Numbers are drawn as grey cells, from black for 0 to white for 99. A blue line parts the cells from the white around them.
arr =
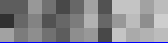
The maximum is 80
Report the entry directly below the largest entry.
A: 73
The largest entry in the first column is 63
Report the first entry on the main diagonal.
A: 36
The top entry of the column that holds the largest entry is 73
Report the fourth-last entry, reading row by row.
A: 76
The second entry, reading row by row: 36
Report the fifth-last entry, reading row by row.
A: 28

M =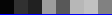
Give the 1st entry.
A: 2
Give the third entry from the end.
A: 71
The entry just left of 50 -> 75

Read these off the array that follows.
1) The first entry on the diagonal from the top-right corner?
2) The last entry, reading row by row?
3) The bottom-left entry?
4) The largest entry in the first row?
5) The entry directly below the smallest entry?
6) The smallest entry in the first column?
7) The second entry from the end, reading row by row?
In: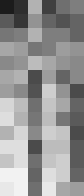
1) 49
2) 61
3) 90
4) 69
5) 35
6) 11
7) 65

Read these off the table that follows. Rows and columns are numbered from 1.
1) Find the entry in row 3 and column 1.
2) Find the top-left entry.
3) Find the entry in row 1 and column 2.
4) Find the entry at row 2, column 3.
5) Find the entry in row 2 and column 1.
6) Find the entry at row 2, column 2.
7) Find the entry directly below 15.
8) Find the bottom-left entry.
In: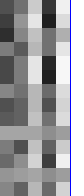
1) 18
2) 31
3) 44
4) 89
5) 24
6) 58
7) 12
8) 52

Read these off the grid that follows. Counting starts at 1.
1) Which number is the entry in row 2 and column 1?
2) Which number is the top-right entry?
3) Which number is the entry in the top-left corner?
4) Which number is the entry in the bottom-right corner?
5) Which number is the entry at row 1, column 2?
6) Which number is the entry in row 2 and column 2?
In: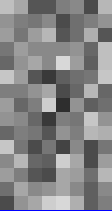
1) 57
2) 71
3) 74
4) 49
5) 65
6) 49
